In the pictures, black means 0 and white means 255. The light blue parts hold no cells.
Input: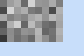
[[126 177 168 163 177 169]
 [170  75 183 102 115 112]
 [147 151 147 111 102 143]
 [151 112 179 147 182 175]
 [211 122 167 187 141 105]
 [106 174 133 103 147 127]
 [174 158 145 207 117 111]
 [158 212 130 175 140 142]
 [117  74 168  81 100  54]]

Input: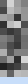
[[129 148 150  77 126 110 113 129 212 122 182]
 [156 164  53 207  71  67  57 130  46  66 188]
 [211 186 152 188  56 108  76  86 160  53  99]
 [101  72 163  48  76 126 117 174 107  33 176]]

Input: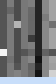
[[163 163 163 112 163 163 163  83 163 158 209]
 [136 136 124 136 136 136 136  99 136 136 136]
 [ 36  36  36  36  36  36  36  36  18  36  20]
 [126 104 103 104 104  59 127 104 134  99 104]
 [120 120 120 120 120 120 120  85 120 120 120]
 [ 76  76  76 181  76  76  76  76  76  84 131]
 [123 102 123 122 123 123 123 123 113 123 123]
 [ 84  84  84  84  84  84  84 245  84  84  84]]

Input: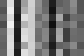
[[ 84  85 103  86 103 104  84 104]
 [139 130 107 129 110 107 137 107]
 [105 105  62 106  62  62 105  63]
 [ 95 114 168 119 163 170  98 170]
 [ 30  19  45  16  50  45  28  46]
 [102 108 134 109 133 135 104 134]
 [142 137 109 132 111 108 144 107]
 [209 205 205 203 206 205 209 205]
 [158 175 222 180 217 224 162 223]
 [ 47  40  26  41  29  27  44  28]
 [221 236 218 241 212 219 223 218]
 [ 98  84 103  78 108 102  97 102]]

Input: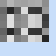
[[141 152  57  66 149  37]
 [173  54 201 202  52 205]
 [170  57 213 212  53 218]
 [161 219 146 148 219 138]
 [164  94 134 140  91 124]
 [182  40 223 224  38 225]
 [151 105 118 122  99 116]]

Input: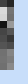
[[ 38 116 111 153  85  54  75 132 124 137]
 [ 66 218 213  20  69  75  84 113 115 112]]
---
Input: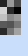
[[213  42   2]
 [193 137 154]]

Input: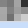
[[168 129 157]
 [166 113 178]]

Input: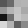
[[150 180 195]
 [ 20 110 199]]

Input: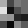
[[226  19  79]
 [155 150  39]]

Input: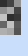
[[142 167  68]
 [195  47  56]]

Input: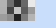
[[176  69 197]
 [156 140  33]]

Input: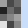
[[ 33 108  76]
 [104 133 160]]
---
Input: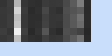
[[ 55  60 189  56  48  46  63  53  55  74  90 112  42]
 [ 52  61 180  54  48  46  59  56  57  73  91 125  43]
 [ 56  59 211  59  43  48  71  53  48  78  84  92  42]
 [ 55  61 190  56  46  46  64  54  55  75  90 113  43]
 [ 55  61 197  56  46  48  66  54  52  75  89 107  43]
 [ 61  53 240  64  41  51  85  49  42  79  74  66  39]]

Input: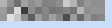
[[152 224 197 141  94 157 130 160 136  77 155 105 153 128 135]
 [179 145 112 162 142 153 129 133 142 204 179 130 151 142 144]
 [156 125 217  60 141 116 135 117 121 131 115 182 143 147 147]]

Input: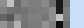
[[148 122 176 115 123 124 146 126  15 108]
 [142 192 107 132 125 126 138 110  25 112]
 [128 114 111 114 122 125 126 142  26 125]
 [101  85 133 119 129 127 118 144 194 123]]

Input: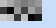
[[204 190  56 192   7  26]
 [188 168 141 123 136 151]
 [ 57   7 153  65 160 123]]

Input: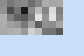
[[170 173 178 154 208 190 116 114  86]
 [141 120 133 136 110 132 173 166 167]
 [146  76 117  26 139 187 133 219 127]
 [175 127  98  90 122 227 150 225 137]
 [173 159 152 122 163  96 145 141 166]]

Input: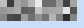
[[134  75  69 158 112 144 116 180 128  45 132]
 [192  62 163 149 183 234 108 109 156  66 163]
 [151 160 170  94 102 196 162 166 169 228  84]]

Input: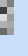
[[105 155]
 [179 126]
 [ 62 188]
 [220 153]
 [176 168]]

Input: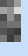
[[121  59  96]
 [ 89 106 156]
 [163 147 217]
 [ 75 144  98]
 [101 113 113]
 [ 85  68  57]]
